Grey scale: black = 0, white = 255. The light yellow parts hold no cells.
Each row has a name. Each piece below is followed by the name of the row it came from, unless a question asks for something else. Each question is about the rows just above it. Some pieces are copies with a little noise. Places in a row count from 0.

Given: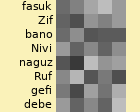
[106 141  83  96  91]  bano
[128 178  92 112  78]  Ruf
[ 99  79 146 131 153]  Zif

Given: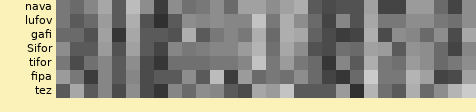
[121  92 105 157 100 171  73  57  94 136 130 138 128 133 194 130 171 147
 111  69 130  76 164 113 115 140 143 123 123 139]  lufov
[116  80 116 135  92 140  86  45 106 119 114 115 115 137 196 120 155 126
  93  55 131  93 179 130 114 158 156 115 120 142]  tifor
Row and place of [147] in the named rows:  Sifor, 25
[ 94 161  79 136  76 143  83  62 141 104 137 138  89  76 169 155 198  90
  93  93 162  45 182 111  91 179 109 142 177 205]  tez
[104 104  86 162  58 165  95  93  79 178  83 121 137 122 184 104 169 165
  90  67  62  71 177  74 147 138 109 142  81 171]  gafi
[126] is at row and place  Sifor, 10
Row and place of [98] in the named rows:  gafi, 18

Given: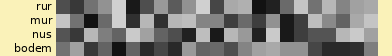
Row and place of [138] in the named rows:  mur, 19
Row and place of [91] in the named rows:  rur, 8
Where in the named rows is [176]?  rur, 13
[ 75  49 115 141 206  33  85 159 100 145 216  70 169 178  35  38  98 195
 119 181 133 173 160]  rur

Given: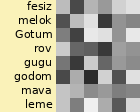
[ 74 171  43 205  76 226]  godom
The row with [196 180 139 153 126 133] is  mava
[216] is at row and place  leme, 5
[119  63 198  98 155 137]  gugu
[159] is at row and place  rov, 4
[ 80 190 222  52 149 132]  melok

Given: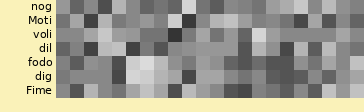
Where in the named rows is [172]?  nog, 16
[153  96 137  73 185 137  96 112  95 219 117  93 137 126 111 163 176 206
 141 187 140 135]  nog
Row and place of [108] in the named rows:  fodo, 14
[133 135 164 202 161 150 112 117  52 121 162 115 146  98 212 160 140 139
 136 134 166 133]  voli

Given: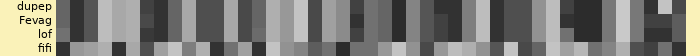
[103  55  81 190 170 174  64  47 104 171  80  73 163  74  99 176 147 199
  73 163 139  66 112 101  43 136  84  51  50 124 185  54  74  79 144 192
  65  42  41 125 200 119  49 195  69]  dupep
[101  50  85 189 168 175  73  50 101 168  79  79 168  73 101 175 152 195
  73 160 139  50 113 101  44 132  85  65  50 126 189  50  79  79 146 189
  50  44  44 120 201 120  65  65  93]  Fevag
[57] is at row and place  lof, 6
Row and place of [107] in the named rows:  lof, 14

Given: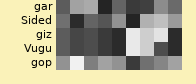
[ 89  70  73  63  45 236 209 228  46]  giz

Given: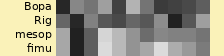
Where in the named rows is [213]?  mesop, 3
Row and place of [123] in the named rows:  fimu, 10

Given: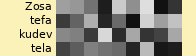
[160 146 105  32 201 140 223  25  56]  Zosa
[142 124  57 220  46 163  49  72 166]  kudev

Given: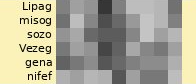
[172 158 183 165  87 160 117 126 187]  nifef
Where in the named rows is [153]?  misog, 5

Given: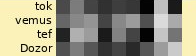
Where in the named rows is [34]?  tef, 0
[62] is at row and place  tok, 4
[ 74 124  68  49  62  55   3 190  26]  tok
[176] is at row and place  tef, 1
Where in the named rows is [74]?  tok, 0
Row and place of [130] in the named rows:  tef, 4
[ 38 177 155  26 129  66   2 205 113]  tef

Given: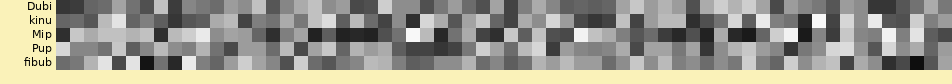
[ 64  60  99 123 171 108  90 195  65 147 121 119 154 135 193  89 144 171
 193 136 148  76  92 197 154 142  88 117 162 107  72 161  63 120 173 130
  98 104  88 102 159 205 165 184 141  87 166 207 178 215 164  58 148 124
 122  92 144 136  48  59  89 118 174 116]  Dubi
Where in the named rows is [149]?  Pup, 57
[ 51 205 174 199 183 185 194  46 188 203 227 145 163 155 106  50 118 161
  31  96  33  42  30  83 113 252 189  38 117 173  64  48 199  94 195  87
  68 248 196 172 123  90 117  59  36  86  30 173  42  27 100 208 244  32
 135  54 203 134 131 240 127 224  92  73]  Mip

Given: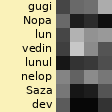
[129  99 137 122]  nelop
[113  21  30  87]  Saza

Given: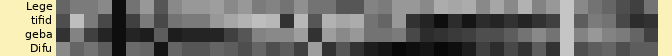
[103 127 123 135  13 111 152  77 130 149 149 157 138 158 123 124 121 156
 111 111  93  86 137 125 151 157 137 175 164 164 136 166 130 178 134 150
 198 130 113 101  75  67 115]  Lege
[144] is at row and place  Lege, 17
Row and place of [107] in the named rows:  Difu, 5
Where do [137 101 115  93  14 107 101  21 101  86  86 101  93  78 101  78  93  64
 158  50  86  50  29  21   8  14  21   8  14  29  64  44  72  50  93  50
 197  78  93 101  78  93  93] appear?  Difu
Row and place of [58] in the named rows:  geba, 28

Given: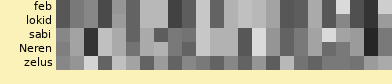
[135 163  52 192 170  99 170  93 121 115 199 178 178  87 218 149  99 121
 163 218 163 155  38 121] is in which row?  sabi
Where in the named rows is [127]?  Neren, 0
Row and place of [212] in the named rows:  zelus, 2
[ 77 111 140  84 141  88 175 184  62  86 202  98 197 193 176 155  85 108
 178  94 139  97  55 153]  lokid
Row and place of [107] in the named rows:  Neren, 19

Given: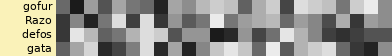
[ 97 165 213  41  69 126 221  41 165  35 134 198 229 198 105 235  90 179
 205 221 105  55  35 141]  gata
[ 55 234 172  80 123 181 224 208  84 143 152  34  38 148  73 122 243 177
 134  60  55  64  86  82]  defos
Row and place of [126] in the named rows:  gata, 5
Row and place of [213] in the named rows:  gata, 2
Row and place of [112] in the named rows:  defos, 15
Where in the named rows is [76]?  Razo, 19

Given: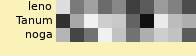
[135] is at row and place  leno, 4
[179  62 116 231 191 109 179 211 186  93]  noga
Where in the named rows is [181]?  noga, 0
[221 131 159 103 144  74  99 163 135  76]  leno
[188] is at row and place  Tanum, 8
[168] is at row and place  Tanum, 1

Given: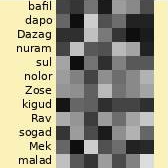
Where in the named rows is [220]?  malad, 6
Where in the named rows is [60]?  Rav, 2
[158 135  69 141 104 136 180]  nolor

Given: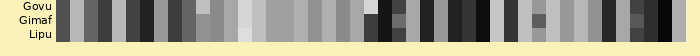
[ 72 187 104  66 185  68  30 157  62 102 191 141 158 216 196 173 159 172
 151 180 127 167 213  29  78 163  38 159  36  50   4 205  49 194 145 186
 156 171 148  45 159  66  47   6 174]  Govu
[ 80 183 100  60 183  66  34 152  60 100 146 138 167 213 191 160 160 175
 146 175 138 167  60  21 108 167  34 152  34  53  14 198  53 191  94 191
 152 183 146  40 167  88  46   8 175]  Gimaf
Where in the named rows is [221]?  Lipu, 13
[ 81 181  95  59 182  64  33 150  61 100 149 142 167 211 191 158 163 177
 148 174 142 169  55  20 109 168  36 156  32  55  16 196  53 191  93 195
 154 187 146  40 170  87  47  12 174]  Gimaf

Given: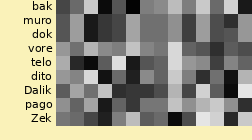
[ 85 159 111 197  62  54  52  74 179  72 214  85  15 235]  Dalik
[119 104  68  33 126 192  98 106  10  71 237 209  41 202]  Zek
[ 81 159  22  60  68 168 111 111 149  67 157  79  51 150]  muro

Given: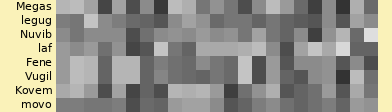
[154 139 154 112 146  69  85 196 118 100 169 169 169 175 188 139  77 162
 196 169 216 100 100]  laf
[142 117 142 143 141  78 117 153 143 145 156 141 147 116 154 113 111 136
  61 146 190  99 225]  Nuvib
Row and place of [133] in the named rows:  Vugil, 7
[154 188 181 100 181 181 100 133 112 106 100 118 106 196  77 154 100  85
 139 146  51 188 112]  Vugil
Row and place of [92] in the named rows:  legug, 17

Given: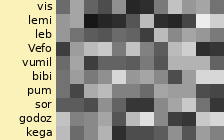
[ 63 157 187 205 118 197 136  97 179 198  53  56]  Vefo
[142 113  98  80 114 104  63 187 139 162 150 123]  leb
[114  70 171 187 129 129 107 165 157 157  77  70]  pum
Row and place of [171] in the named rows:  pum, 2

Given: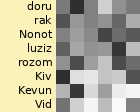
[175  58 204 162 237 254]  Kevun
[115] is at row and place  Vid, 0
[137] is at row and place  Nonot, 2

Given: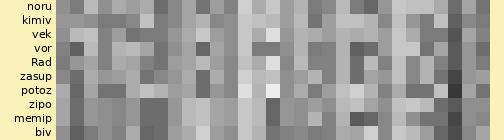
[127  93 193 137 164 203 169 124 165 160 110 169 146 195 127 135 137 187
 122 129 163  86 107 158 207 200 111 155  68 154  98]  vor
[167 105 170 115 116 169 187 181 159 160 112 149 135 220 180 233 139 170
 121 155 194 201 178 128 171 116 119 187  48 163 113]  potoz
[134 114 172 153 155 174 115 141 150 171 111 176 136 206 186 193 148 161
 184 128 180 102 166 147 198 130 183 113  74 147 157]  zasup

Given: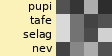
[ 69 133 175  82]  nev
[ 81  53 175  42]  pupi
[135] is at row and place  nev, 1
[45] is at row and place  pupi, 3
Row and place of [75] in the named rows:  selag, 2
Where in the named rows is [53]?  pupi, 1

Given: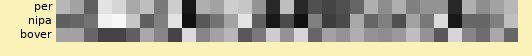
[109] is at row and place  bover, 30
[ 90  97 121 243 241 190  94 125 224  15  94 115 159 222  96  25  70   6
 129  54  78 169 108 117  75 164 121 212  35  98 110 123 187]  nipa
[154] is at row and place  bover, 24
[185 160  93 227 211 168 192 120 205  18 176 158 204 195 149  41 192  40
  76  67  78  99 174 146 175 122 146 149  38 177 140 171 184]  per

